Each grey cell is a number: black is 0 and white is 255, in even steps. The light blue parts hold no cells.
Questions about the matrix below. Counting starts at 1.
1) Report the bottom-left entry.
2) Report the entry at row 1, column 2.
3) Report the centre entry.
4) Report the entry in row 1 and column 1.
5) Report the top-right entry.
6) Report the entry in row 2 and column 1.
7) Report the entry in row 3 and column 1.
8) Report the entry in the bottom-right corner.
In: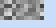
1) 173
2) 173
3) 161
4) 121
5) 189
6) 161
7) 106
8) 80

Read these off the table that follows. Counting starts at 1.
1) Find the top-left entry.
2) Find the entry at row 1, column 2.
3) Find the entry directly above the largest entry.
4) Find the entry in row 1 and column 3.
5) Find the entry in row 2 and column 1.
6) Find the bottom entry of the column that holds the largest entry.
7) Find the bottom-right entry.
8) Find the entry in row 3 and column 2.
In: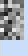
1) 127
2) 46
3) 100
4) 198
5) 227
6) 87
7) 172
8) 75

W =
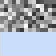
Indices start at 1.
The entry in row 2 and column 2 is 108
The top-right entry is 108
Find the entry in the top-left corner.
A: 123
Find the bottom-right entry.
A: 181
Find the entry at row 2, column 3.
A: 167
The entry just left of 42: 95
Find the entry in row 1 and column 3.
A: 153
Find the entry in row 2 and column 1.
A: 194
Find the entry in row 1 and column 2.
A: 223
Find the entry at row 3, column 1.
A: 123
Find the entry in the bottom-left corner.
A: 153
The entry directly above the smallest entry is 167
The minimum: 28
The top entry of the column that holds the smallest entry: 83
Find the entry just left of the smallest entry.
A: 83

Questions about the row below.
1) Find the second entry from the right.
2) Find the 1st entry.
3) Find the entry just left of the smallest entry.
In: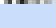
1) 164
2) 255
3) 124

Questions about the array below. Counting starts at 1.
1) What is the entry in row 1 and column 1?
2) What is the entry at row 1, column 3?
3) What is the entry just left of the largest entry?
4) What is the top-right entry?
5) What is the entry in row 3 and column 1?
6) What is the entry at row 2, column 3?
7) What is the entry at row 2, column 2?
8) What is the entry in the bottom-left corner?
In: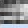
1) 80
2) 80
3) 195
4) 109
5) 140
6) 125
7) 95
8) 95

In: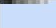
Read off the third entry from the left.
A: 38
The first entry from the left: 64
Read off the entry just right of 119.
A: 106
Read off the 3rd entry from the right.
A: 162

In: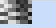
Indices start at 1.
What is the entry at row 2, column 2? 234
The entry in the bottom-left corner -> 80
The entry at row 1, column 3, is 122
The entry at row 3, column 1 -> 234
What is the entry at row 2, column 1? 149
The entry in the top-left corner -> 234
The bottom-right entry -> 28
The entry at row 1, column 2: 203

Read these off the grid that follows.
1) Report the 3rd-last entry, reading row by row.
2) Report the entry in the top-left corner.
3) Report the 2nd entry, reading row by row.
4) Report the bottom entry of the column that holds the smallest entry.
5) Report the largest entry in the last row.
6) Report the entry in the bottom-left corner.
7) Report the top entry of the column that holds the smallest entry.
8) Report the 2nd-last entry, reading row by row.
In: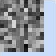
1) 154
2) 113
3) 127
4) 26
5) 199
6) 184
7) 38
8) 113

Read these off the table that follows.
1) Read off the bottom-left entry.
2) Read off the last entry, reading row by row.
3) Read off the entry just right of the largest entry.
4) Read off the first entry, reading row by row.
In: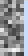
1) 182
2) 61
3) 228
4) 182
